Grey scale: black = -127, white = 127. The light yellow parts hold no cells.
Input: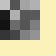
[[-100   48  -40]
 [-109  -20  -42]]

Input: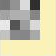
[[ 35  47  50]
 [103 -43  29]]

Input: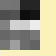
[[ -49  -45 -114]
 [   1   82   79]]

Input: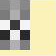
[[ -4  46  -4]
 [116 -70 116]]

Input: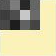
[[-66 -50  71]
 [-56 -98 -30]]

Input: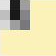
[[  63 -102    4]
 [  87   30   -7]]

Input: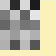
[[ -4  70 -29]
 [-25  21 -10]]

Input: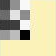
[[-20  98  12]
 [-70 -66 118]]

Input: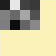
[[   0  -22   38]
 [  -1 -114  -27]]
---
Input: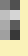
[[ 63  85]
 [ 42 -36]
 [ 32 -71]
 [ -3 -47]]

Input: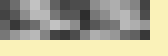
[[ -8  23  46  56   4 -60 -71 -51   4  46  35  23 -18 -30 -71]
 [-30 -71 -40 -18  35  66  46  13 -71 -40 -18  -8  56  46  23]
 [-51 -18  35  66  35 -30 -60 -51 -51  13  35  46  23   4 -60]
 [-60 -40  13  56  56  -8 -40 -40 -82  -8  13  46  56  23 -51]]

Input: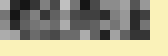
[[  54  -85 -106  -74    0  -54   64  -10 -106  -54   12   12   34  -42
    24]
 [  44   34  -54  -20  -42  -54  -20  -20   44  -30  -94   34  -30  -74
   -74]
 [  12  -85  -30  -10    0  -20   44  -42  -42  -30   12  -10   24  -85
   -10]
 [ -10 -106  -42    0  -74  -30   12  -54  -63  -63  -85    0   24  -85
   -63]]

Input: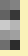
[[ 74  54]
 [ 22  32]
 [ -8   2]
 [-17 -83]
 [-29 -72]]

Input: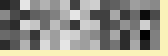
[[   9  -53  -73  -31  -21    0   50  101   50  -63  -63   40  -73  -21
  -115  -53]
 [ -21  -31    0  -73   60   30   89   79   30    9  -42   40  -83   18
  -126    0]
 [ -63  -83   89   69  -21   60    9  -73   79   69  -63  -42   18  -11
    79  -11]
 [ -83  -42   50  -53   89   30  101   40   30   60  -42  -11  -83   40
   -93    0]
 [ -93  -73  101   18   50   18   69  -63   69   79  -42  -31  -11   30
    18    9]]

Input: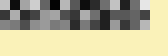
[[  66 -114   36   78  -27 -124   55  -39 -114  -84  -16   66  -95  -16
   102]
 [   4   -5  -49   14   26   -5    4  -84   -5  -60  -95   26  -72  -27
    55]
 [ -72   45  -84  -60   26   36  -49  -72   45  -16  -95  -39  -39  -27
   -60]]

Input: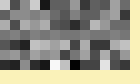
[[  76  -50   12   76 -104  -31  -31   24  -71  -31  -41   33  -20]
 [  45  -50   45   24   45  -41  -50  -83  -41   55   24  -20  -20]
 [  12   24  -20   33   12   24  -59   -9   33  -50   45  -41   24]
 [  -9    0  -20    0   -9    0   -9   -9    0   -9   -9    0   -9]
 [ -31   12   12    0   12  -20  -41    0  -31  -31   12   33  -71]
 [ -41  -71  -93   65   55   33   55  -59   45  -71  -71   45   65]
 [ -83  -93   12  -83 -104  120   65 -124  -59  -59   99  -50  -71]]

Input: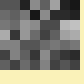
[[  43  -73   23  -20  -62  -31   33   43]
 [   2    2  -42  -42  -20   -8  -20   -8]
 [  -8  -20   23   11  -52  -52   55   65]
 [ -20  -31   -8 -104   11  -84  -84  -93]
 [ -31  -62  -20  -52    2  -62  -42  -62]
 [ -42  -42  -93   11  -31   33  -93 -104]
 [ -62    2  -31  -73   11  -52  -73  -84]]
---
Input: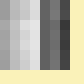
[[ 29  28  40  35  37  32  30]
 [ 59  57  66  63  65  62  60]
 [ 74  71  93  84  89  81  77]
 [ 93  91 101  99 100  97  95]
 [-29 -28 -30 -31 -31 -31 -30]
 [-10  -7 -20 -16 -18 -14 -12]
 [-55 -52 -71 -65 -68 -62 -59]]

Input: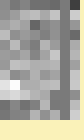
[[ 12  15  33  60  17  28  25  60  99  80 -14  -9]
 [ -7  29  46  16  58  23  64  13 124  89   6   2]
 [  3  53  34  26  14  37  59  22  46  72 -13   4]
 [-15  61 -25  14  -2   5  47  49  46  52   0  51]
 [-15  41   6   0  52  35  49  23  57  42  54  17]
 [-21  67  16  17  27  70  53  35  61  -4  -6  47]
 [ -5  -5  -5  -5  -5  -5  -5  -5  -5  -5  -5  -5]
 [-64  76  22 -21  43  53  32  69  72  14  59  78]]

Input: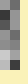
[[ 29 -71 -41  20  13  74  59]
 [-18  21  23 -18   2  34 -66]]

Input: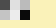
[[ -51   68]
 [  96  108]
 [  59 -117]]

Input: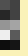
[[ -47  -88   21  110 -114]
 [ -61  -61   36  -37 -106]]

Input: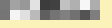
[[ -8 -10]
 [ 35 116]
 [ 24  96]
 [ 98  58]
 [-67 -32]
 [-62 -11]
 [ 65   0]
 [ 48 -14]
 [119 -44]
 [ 45  -1]]

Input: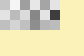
[[ 71  99  63]
 [117  59  84]
 [ 31  91  64]
 [103   7  14]
 [ 37  99  55]
 [100 -66  60]]

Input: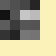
[[ -34 -109  -35  -76]
 [ -47  -43  -68  -92]
 [ -57   70  -41   -8]
 [ -90   59  -43  -11]]

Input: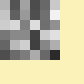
[[ 53  69  77  -8 -26 -49]
 [-43 -31  88   9  57 -20]
 [ 34  25   0  10  79  -3]
 [-51 -48  93 -61 -63  43]
 [-23 -15 -16  76   6 -23]
 [ 73 114  16  96  46 -85]]
